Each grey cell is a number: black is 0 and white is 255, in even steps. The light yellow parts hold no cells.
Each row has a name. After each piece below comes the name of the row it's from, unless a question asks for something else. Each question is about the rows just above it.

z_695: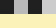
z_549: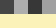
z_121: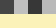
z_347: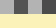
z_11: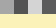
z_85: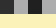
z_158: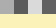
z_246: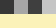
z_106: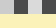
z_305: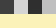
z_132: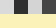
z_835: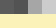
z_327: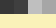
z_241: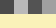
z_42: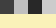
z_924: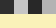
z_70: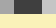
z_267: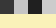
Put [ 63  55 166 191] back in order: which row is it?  z_327
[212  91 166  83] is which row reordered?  z_11
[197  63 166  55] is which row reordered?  z_246
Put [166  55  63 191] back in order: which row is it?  z_327
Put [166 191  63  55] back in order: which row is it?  z_327
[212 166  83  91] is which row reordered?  z_11
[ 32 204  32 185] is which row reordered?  z_695

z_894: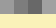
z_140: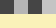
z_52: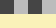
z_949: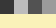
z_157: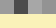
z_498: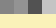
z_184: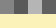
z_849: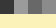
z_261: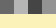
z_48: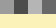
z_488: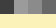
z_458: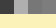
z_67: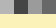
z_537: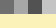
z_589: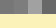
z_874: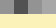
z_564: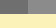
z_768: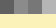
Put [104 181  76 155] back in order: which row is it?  z_48
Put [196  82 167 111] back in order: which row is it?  z_537
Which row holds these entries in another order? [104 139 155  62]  z_488
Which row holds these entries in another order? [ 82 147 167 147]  z_874

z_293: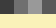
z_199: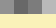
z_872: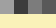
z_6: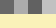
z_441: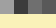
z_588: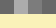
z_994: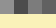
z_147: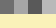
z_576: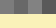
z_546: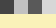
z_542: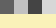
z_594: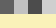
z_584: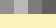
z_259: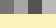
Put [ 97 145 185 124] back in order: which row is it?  z_584
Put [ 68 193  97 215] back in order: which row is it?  z_542
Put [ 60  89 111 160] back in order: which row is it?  z_441

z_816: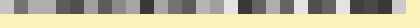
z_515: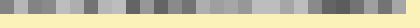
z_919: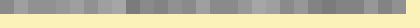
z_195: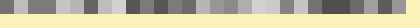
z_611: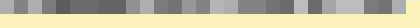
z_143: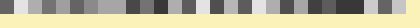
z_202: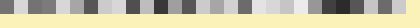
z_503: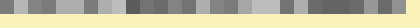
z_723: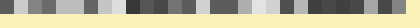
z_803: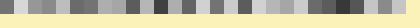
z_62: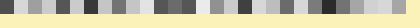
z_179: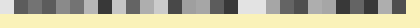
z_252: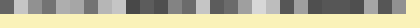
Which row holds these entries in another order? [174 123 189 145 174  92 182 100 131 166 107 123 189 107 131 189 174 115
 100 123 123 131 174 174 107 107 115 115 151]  z_503
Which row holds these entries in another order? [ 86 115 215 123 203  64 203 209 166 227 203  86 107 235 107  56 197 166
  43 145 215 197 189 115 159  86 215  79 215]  z_62
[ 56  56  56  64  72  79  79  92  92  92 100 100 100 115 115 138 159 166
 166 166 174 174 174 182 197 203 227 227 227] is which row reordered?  z_143
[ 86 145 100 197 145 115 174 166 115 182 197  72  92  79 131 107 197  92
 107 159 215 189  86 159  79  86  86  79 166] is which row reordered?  z_252
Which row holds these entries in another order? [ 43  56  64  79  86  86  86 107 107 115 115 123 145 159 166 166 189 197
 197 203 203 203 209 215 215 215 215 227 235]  z_62
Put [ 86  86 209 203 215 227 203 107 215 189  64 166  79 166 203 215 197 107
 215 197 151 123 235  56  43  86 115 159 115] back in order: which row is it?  z_202
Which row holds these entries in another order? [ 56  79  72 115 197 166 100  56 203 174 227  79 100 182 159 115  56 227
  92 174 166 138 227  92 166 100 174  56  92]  z_179

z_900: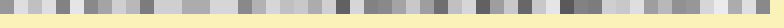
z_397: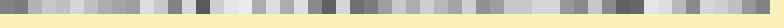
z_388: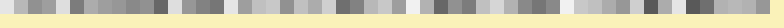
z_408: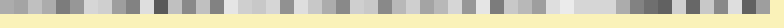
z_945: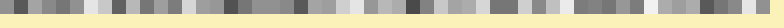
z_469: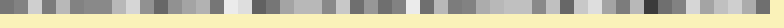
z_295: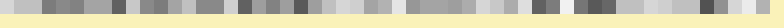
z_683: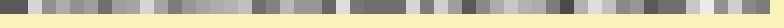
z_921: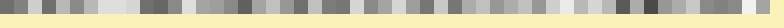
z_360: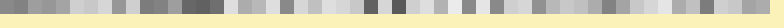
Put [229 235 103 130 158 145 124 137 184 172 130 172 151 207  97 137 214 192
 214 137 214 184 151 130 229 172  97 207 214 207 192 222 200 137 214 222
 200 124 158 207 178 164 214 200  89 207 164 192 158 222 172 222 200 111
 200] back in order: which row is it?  z_900
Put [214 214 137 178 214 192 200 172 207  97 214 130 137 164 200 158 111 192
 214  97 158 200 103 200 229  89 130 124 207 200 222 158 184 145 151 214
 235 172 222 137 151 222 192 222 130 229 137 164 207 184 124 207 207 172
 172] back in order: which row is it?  z_900
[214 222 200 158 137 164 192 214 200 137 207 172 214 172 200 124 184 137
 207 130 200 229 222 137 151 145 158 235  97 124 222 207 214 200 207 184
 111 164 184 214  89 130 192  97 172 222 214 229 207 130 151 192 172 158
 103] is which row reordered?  z_408
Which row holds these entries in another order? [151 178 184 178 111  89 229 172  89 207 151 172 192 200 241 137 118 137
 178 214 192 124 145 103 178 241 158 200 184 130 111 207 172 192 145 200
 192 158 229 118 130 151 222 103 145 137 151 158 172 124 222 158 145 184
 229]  z_388
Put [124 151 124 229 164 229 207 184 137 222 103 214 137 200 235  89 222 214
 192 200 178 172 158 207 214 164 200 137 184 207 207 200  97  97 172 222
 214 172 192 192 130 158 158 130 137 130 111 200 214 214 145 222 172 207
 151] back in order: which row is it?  z_900

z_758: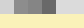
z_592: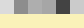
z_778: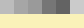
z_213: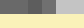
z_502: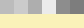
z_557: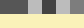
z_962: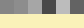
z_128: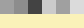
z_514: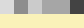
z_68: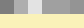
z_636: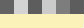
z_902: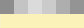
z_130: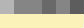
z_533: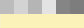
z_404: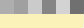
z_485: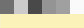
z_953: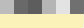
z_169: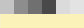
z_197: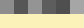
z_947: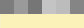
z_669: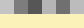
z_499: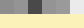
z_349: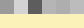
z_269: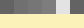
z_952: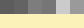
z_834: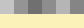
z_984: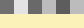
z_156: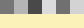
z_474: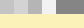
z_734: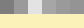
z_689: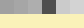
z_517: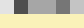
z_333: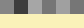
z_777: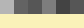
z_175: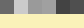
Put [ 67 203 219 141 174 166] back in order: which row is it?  z_592
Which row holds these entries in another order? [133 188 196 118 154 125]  z_947
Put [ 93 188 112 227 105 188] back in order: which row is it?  z_984
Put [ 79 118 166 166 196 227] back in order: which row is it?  z_517

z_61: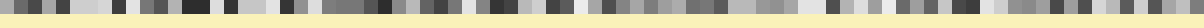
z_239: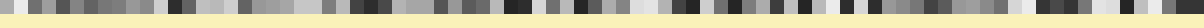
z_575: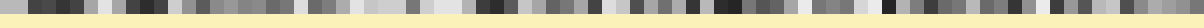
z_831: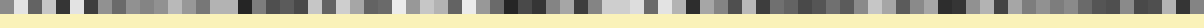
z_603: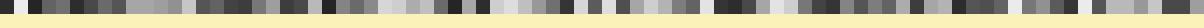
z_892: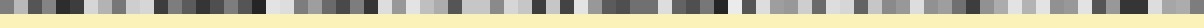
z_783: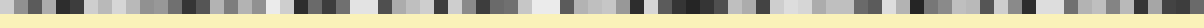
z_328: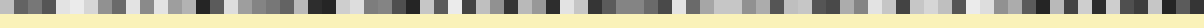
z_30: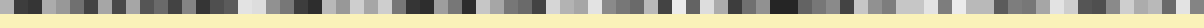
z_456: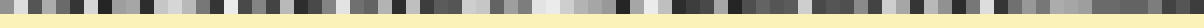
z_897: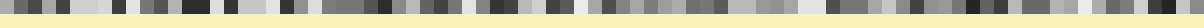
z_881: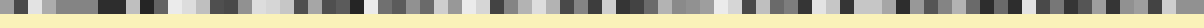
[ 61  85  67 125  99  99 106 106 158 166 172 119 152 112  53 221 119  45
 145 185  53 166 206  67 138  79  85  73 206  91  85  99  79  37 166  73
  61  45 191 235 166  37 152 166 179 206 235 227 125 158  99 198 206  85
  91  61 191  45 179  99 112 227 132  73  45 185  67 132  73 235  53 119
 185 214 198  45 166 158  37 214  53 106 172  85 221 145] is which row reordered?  z_456
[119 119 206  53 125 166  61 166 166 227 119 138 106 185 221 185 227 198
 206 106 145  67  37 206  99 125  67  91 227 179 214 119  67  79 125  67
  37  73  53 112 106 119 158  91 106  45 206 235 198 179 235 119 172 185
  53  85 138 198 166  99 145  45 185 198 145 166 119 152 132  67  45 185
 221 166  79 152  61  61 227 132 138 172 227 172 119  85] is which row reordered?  z_897
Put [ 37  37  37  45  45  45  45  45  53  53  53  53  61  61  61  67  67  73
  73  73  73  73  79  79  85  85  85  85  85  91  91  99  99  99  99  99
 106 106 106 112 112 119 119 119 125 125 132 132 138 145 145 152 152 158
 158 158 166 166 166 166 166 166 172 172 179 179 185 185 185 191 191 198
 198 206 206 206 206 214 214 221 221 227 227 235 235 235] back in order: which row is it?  z_603
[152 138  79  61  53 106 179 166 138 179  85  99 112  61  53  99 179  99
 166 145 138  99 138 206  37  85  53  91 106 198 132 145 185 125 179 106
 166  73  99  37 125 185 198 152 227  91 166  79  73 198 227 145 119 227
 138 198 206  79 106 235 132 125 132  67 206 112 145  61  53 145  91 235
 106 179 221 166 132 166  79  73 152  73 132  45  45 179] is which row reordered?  z_831
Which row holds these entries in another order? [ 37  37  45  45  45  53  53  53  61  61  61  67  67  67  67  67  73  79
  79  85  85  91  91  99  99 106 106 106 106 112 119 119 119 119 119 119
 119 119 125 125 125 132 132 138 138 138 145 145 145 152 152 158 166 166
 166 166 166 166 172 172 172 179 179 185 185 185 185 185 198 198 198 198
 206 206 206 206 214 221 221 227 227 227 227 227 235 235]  z_897

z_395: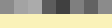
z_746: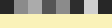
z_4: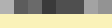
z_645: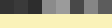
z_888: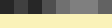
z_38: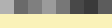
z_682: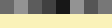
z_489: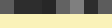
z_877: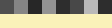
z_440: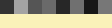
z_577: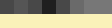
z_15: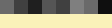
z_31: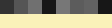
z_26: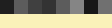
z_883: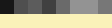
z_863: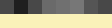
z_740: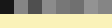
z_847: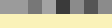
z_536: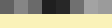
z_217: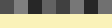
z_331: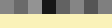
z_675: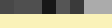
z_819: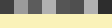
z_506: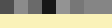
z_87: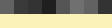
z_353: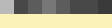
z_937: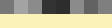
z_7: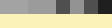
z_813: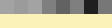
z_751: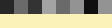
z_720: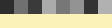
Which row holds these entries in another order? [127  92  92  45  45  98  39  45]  z_489
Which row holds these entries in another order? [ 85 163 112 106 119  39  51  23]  z_440
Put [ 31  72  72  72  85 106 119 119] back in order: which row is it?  z_577
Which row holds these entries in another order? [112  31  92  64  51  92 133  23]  z_26
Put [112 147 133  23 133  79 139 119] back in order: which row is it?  z_740
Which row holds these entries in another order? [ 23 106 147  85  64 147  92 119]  z_682
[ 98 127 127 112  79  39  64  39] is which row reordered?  z_888

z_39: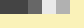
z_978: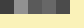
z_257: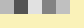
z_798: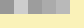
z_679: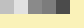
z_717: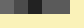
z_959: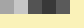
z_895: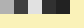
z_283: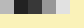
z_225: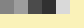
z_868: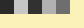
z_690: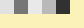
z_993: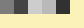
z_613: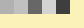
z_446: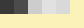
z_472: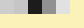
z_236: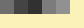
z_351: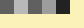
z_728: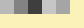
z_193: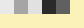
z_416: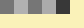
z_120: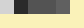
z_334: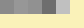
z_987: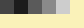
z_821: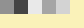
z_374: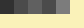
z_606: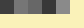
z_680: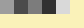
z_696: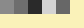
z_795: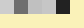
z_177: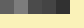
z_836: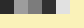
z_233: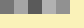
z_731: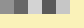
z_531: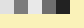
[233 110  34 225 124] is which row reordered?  z_531
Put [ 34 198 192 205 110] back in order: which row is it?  z_795
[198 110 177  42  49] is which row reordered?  z_868
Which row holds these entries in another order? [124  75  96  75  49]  z_374
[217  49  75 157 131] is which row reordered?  z_225

